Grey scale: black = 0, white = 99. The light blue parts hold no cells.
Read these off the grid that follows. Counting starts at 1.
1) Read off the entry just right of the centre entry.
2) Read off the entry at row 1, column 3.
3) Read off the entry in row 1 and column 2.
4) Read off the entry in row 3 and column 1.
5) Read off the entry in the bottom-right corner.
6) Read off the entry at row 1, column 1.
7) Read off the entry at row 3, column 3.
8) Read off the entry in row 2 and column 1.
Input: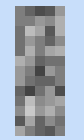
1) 59
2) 30
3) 39
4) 44
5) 49
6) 49
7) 64
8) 49

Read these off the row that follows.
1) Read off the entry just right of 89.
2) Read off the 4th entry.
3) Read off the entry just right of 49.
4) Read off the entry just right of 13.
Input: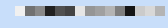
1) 58
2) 13
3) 8
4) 31

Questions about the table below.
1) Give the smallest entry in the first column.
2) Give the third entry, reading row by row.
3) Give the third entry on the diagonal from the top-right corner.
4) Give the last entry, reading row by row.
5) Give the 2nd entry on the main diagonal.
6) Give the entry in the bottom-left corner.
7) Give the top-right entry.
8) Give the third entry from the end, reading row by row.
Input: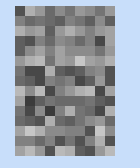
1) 32
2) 59
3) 50
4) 72
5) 41
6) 63
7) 59
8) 32

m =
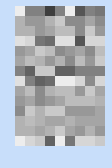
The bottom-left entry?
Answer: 92
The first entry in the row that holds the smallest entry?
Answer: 92
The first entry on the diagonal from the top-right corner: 46
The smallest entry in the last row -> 38
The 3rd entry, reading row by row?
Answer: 50
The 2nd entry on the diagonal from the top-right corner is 64
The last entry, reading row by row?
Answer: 78
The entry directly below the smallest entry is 69
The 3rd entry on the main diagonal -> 59
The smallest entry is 24
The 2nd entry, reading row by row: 50
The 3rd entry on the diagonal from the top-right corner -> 54
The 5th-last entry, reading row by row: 92
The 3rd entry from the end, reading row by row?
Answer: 83

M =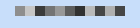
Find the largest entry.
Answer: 77
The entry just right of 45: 59
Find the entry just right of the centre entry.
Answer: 19

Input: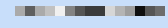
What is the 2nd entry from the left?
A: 37
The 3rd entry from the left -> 66
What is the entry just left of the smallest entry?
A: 61
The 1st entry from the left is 66

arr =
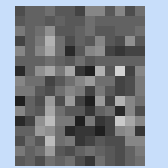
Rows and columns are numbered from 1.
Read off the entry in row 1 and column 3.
38
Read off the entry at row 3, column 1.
47
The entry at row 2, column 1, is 34
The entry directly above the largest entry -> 38
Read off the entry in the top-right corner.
43
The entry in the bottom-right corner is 43
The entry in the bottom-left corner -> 34
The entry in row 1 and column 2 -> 38
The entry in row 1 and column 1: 30
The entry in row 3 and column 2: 38
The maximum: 82
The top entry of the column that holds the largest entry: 52

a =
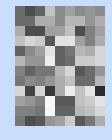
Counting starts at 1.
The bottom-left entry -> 46
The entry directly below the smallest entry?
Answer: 88
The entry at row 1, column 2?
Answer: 30
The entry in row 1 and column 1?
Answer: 42
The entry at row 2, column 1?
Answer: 42
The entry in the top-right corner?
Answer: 54
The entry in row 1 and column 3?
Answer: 38
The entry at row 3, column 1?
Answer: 67
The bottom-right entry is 67
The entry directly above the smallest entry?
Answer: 71
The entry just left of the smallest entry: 88
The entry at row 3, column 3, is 30
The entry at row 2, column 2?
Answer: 42
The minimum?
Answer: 17

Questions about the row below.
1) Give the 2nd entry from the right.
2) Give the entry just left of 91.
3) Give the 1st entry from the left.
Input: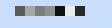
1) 91
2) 6
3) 35

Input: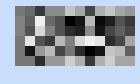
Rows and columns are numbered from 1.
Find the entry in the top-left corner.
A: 46
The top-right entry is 59
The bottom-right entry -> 64
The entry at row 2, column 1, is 50
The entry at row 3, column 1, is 50
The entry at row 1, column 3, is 22
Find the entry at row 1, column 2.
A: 41
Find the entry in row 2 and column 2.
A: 37
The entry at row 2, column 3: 93
